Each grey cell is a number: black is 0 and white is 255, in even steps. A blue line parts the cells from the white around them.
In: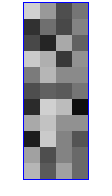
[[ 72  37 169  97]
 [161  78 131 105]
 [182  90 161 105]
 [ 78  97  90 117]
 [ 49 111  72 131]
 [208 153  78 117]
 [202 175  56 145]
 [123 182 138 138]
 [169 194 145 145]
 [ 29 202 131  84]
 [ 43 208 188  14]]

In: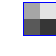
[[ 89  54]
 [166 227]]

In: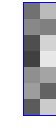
[[157  99]
 [136 128]
 [143 164]
 [113 187]
 [ 91 203]
 [ 78 211]
 [ 64 231]]

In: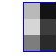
[[185  19]
 [125  42]
 [214  61]]

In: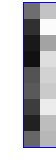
[[ 25 163]
 [102 183]
 [ 33 189]
 [110 195]
 [ 89 202]
 [ 83 210]
 [ 17 222]
 [ 61 236]
 [ 48 251]]

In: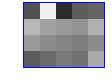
[[ 92 107 120 114 170]
 [154 140 132 126 140]
 [184 162 154 146 176]
 [ 80 240  43  92 100]]

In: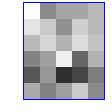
[[171 131 158 201 139]
 [253 139 165 165 186]
 [ 87 151  47  68 125]
 [131 158 240 102 178]
 [227 201 145 207 186]
 [186 214 178 220 194]]
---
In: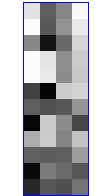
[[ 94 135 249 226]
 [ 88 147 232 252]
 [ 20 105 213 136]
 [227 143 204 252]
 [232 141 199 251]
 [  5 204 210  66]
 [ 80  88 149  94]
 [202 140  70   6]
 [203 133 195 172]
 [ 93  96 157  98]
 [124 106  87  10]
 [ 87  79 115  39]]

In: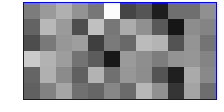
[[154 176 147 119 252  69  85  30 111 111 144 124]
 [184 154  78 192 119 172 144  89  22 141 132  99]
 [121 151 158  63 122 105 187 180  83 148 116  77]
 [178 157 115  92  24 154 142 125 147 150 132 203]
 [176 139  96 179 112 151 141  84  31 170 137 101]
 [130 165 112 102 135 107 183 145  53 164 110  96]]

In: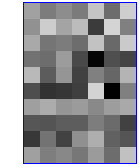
[[124 141 123 196 108 206 161]
 [205 164 188  59 212 128 145]
 [117 124 109 194 105 202 169]
 [109 156  73   5  79  68 114]
 [ 92 149  65 128 102 180 185]
 [ 50  54  63 211   2 128  78]
 [172 149 155 137 157 169 159]
 [ 84  93  93 125 107  65  86]
 [115  66 144 174  97  85  56]
 [126 136 119 155 109 193 160]]

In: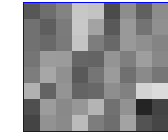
[[110 131 199 195  75 141  96 140  87]
 [ 94 123 200 163  89 153 115 144 113]
 [105 122 196 125 104 153 143 132 113]
 [156 155 102 100 148 127 158 136 117]
 [167 144  89 117 155 112 138 118 125]
 [ 99 148 100 104 142 129 211 219 177]
 [156 137 151 180 113 146  36  67  79]
 [146 138 187 125 110 163  83  70  68]]

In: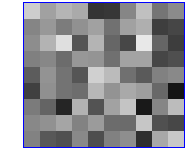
[[161 181 170  52  55 134 192 117 139 205]
 [152 124 145 161 113 161 175  62  70 133]
 [179 223  84 180 102  71 232 101  61 141]
 [135 108 151 148 112 163 163  70  79 128]
 [147 115  85 208 187 112  90 129 137  92]
 [144 115 109 183 147 169 158 104  21  64]
 [100  37 178  83 162 196  25 134 188 123]
 [145 165 130 155 108 107 198  80  71 136]
 [ 88  80 137  78 129 142  46 168 200 130]]

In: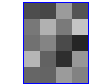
[[ 71 155  84  77]
 [177 122 196 120]
 [132  74  37 113]
 [ 98  46 151 182]
 [100 155 130 102]]

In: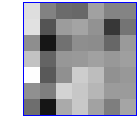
[[130 107 104 161 132 132 222]
 [ 84 156 164 146  55 116 225]
 [ 22 113 142 140 103 154 142]
 [100 151 153 161 152 159 194]
 [ 89 144 205 189 145 152 254]
 [126 211 199 182 155 155 144]
 [ 21 170 200 162 126 165 110]]
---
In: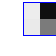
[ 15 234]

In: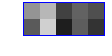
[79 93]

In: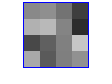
[ 62 132  96 169]

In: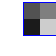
[127  27]

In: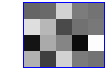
[115 113 133  63]

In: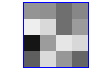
[135 111 156  94]

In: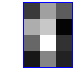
[ 92 200 103]

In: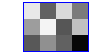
[123  86 144]
